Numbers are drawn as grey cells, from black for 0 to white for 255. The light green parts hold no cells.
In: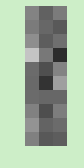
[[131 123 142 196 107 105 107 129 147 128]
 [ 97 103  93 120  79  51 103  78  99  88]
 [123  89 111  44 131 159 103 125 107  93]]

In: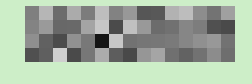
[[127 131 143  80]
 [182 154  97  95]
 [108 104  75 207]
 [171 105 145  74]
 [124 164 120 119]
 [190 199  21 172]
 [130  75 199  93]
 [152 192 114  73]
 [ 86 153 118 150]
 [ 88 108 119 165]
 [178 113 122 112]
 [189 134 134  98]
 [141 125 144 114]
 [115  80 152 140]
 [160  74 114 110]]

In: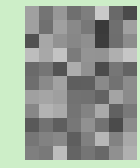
[[160 160  81 189 106 110 160 135  89 118 127]
 [116 112 167 168 117 138 165 179 114 130 121]
 [151 160 146 195  83 162 159 170  94 136 189]
 [111 137 135 123 173  94 114 116 119  94 100]
 [126 120 143 148 145  95 113 131 145 128 117]
 [201  58  60 147  75 138  99 170 114 183 104]
 [105 111 110 175 118 114 164  97  75 130 144]
 [ 74 160 140 198  99 140 139 121 139 168 176]]

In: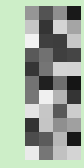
[[150 198 242  89  54 115 118 227  51  76 234]
 [ 83  52  63 113 117  32 240 198 197  91 118]
 [143 213  61  63 212 111 180  89 143 183 193]
 [ 25 165 199  69 211  21  52 205 160  23 212]]

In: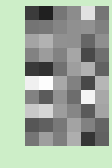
[[ 59 116 164 130  57 240 130 200  86 117]
 [ 32 119 178 156  49 253  91 214  96 158]
 [118 133 145 130 113 168 146 157 120 126]
 [140 144 144 166 158 129 109 134 163 174]
 [226 146 102  72 177  72 244  90 129  53]
 [117 128 143 111  97 182 168 164 100  97]]

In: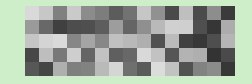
[[217 154 197  71  87]
 [199 104 212 190  69]
 [128  64 218 120 175]
 [202  77 134 206 127]
 [140  79 165 101 130]
 [125  93 135 194 186]
 [ 92 157 192  95 213]
 [114 101 185 104 111]
 [198 143 175 217  90]
 [145 185  81 194 220]
 [ 74 208 187  86 194]
 [191 207  64 179  82]
 [ 75  79  55 175 130]
 [141  54  78  51 140]
 [ 59 172 181  74  55]]
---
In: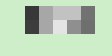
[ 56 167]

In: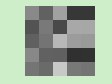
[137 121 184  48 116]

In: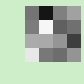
[116 246 149 148]

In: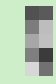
[ 81 189]

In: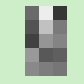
[106 193 132]

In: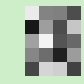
[235 158  84 156]

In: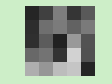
[ 37 111  33 210  36]

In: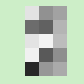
[227  97 188]

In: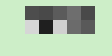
[77 31]
